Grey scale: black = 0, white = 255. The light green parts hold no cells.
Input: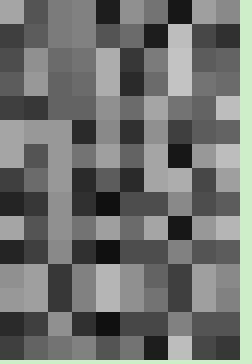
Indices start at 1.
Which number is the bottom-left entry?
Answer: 63
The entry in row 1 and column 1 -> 165
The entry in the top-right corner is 137
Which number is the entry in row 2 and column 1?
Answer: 63
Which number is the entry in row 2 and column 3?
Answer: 123
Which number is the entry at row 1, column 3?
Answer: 123
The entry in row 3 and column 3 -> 107
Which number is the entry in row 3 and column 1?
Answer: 77
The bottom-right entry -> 55
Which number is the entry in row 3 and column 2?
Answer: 144
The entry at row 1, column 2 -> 84
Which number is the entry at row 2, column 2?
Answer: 92

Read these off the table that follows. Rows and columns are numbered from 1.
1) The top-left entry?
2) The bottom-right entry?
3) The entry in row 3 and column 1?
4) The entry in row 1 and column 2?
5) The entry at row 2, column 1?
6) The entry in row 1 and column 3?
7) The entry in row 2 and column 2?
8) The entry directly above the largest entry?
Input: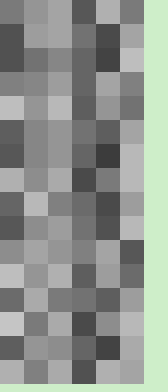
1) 122
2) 164
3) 81
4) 149
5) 81
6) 164
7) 157
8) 107

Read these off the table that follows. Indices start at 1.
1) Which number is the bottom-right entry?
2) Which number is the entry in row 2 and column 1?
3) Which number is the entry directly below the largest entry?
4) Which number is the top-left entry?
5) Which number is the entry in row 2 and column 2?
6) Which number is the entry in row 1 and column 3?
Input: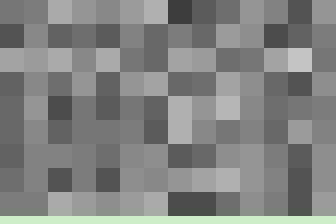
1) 155
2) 83
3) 83
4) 117
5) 136
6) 170

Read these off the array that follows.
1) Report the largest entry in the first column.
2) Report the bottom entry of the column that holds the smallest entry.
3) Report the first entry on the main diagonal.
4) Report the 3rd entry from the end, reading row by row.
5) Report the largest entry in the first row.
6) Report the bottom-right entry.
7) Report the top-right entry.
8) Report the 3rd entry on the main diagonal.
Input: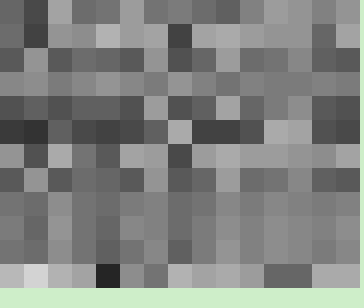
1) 184
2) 37
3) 102
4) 102
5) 163
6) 170
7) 148
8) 89

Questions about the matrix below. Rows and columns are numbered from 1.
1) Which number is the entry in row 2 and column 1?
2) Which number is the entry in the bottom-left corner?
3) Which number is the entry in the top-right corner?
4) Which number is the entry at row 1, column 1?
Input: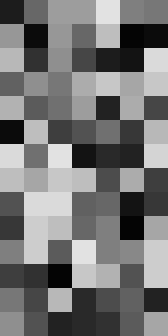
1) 151
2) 143
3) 119
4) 27

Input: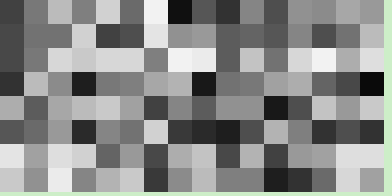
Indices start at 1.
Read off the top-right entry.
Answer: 153
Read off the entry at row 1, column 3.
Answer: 187
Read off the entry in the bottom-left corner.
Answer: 201
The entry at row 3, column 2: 120
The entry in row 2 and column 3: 114
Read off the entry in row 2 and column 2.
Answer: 114
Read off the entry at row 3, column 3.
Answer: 215
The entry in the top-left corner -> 65
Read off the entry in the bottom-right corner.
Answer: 161
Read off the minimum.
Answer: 10
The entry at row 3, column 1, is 72
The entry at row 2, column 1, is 72
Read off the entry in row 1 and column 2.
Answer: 120

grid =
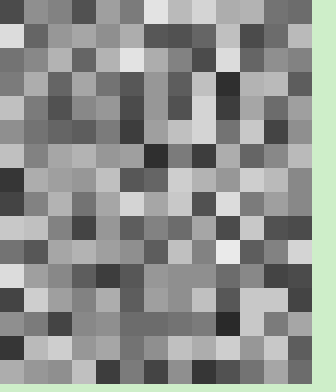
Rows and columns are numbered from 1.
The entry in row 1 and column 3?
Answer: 130
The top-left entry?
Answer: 75
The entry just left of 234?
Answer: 130
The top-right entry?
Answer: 108
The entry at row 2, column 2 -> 101
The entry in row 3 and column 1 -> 115
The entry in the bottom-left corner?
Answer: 173
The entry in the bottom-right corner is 108
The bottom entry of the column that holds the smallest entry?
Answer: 81
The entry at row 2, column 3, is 151
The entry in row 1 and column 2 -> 143
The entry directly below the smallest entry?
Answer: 206
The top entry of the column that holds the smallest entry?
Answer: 173
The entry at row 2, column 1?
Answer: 220
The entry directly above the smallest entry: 87
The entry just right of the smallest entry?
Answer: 200
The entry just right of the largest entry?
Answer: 93
